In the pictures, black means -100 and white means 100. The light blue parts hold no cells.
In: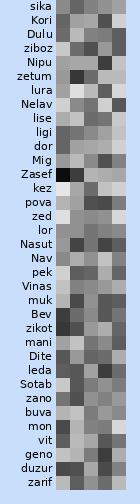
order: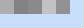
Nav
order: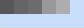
Dite
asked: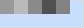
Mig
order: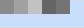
ligi
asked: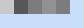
Sotab

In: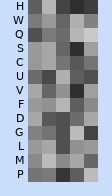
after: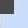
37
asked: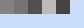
G
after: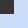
-26
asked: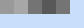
C
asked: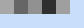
V
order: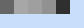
V

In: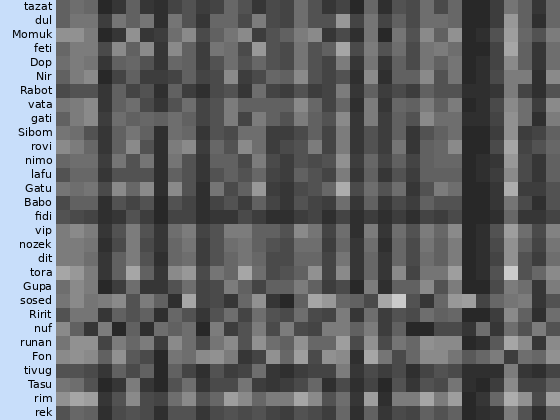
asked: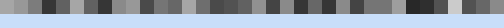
tora
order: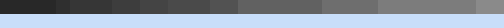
Gupa
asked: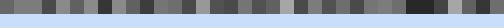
feti
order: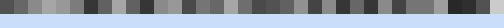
tora
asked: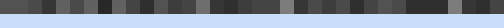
tivug
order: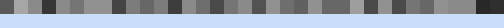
runan

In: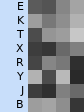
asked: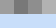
K
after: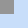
23
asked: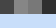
R
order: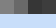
X
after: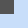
5
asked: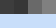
X

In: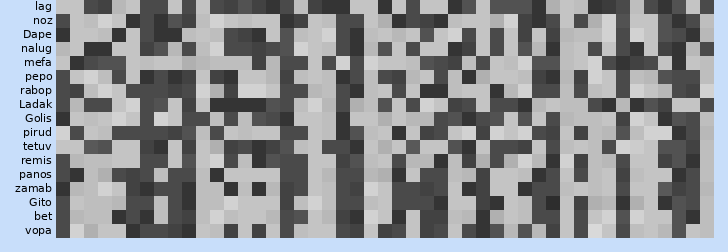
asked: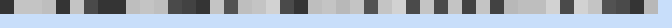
Dape
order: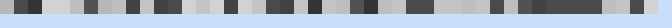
pirud
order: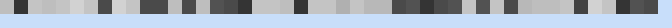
Golis
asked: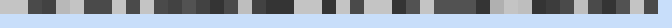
lag
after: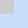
54
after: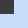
-42
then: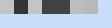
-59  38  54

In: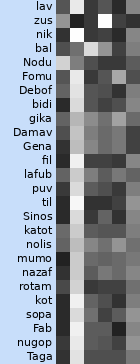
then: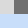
-49 -28  16
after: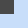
65
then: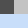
-1 -17  -6
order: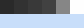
nik
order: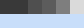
puv
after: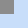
-12

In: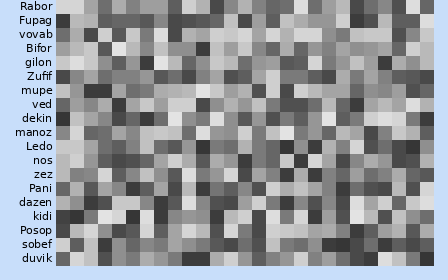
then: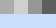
1 18 62
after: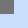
-26
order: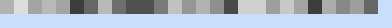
ved
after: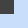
-58

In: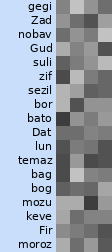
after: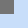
-36
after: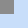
-3
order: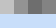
gegi
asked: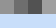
Zad

